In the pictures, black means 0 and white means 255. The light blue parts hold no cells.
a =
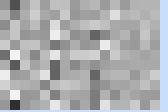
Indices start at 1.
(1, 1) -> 150
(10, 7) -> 175
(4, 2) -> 197
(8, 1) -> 237
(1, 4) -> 195
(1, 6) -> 192
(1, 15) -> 180
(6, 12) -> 201
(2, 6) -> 159
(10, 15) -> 156
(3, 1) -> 140
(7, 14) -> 171
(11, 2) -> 46
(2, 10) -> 158
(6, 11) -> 151
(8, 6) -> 99
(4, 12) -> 168
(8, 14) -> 153
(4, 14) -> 155
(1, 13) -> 155
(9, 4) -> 172
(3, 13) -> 165
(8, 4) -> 190
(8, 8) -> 172
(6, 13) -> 177
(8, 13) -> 182
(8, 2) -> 156
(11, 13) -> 180
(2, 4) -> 205
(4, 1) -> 171
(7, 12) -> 167
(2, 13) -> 180
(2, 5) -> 168
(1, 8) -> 155
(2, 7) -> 202
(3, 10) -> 202
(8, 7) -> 169

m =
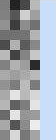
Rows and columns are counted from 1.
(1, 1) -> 125
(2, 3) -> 207
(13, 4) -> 236
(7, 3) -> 157
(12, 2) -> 227
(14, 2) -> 215
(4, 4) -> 180
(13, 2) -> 85
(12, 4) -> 155
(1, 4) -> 184
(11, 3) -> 125
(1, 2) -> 35
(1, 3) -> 72
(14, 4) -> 164
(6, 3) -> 132
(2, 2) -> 87
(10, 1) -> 169
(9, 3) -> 187

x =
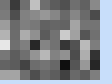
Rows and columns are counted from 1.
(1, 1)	117
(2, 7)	105
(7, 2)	92
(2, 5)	151
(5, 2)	111
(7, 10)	38
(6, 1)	119
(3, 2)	106
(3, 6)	102
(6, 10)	51
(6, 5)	183
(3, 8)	164
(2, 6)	134
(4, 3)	172
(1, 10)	137
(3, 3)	127
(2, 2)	78
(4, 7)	203
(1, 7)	80
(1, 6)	92
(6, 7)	145
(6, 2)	93
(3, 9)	116
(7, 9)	152
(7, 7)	15

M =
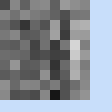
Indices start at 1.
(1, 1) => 72
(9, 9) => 137
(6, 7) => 67
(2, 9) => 120
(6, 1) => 109
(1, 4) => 134
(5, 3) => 114
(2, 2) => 114
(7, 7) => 106
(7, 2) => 149
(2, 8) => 118
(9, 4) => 131
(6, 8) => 202
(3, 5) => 82
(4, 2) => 134
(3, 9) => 177
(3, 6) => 156
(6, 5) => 78
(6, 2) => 106
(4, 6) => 161
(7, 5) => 112
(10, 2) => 80
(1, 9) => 134
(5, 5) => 113

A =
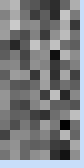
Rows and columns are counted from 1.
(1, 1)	164
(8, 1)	94
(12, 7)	134
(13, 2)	78
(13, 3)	120
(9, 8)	94
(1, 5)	61
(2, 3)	116
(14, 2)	139
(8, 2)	156
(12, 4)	63
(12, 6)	110
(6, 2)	122
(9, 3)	83
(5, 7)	109
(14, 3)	138
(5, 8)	94
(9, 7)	112
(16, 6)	46
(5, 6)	192
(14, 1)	66
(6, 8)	141
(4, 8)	116
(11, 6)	95
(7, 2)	136
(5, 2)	39
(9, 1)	127
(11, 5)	159
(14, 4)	114
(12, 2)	97
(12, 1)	123
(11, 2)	79
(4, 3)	76
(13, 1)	116
